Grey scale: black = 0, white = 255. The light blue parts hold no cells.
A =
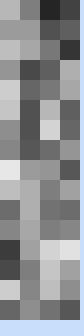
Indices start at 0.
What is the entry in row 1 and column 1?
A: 155
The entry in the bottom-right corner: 87
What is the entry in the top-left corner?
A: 183
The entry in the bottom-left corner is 102
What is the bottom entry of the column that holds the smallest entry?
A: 114
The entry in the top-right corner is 66
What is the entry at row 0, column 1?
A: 126
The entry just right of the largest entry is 155
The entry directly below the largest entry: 190
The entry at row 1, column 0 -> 155
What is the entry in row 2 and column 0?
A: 190
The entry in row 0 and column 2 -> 37

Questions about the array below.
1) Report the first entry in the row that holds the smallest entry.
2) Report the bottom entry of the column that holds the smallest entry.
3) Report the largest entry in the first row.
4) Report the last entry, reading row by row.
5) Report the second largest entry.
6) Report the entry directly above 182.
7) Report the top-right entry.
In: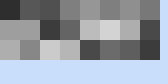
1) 46
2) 174
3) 150
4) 60
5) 203
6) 100
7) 120

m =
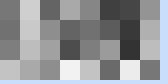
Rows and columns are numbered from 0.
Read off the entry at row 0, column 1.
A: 207
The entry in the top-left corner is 119
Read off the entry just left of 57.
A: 92
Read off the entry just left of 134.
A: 169
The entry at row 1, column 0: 113
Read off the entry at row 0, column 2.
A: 100
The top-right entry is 148
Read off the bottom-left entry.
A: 195
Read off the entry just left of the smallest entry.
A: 155
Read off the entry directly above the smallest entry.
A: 57

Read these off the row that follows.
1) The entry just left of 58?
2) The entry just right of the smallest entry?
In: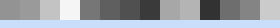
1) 80
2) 110

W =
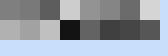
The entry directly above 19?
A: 205
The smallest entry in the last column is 86
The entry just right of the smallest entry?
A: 99
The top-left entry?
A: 127
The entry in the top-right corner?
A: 213

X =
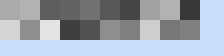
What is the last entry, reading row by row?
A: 127
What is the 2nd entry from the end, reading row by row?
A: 119
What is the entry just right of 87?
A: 69
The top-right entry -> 55
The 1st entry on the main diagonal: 170
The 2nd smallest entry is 62

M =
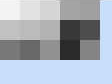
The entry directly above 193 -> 242
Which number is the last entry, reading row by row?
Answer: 132
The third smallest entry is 78
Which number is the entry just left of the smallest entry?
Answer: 146

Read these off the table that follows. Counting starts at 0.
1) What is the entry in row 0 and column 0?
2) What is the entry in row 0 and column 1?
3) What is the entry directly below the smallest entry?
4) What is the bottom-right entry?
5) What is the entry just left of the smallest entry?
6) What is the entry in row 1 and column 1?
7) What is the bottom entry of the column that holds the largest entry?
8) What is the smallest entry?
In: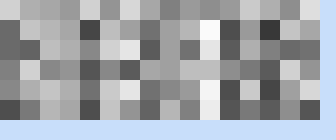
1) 209
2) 175
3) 128
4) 85
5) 154
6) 196
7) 236
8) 56

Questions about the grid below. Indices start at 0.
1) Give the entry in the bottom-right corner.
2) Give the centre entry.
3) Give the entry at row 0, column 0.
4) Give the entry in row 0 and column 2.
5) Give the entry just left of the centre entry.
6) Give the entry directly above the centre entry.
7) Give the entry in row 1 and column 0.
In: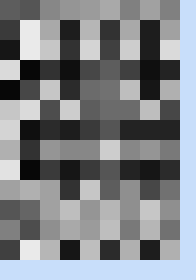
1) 176
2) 58
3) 93
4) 135
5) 29
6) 93
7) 58

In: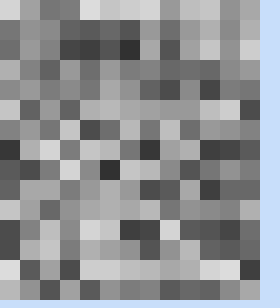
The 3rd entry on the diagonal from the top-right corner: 197
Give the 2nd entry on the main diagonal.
146
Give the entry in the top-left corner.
212
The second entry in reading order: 161
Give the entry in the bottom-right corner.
168
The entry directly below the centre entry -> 197
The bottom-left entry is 184
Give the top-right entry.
168
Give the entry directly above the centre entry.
184
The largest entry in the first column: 220
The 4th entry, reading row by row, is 124
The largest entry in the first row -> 220
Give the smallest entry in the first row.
118
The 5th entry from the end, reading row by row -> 90
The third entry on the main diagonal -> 130
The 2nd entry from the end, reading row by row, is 138

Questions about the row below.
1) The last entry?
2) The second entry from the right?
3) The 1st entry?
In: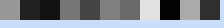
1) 47
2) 170
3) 151

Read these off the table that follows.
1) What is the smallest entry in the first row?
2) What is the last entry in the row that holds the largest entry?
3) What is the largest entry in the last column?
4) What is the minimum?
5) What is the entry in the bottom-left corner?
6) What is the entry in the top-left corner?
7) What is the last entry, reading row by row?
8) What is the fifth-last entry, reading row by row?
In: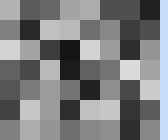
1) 33
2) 164
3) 204
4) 20
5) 128
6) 179
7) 135
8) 110

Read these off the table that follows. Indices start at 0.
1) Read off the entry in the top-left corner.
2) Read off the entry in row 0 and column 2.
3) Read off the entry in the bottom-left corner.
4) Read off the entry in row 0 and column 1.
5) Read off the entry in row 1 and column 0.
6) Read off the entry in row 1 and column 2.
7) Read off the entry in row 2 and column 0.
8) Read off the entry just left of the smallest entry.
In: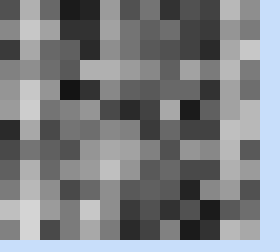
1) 81
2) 104
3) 129
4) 176
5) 136
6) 162
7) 58
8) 149
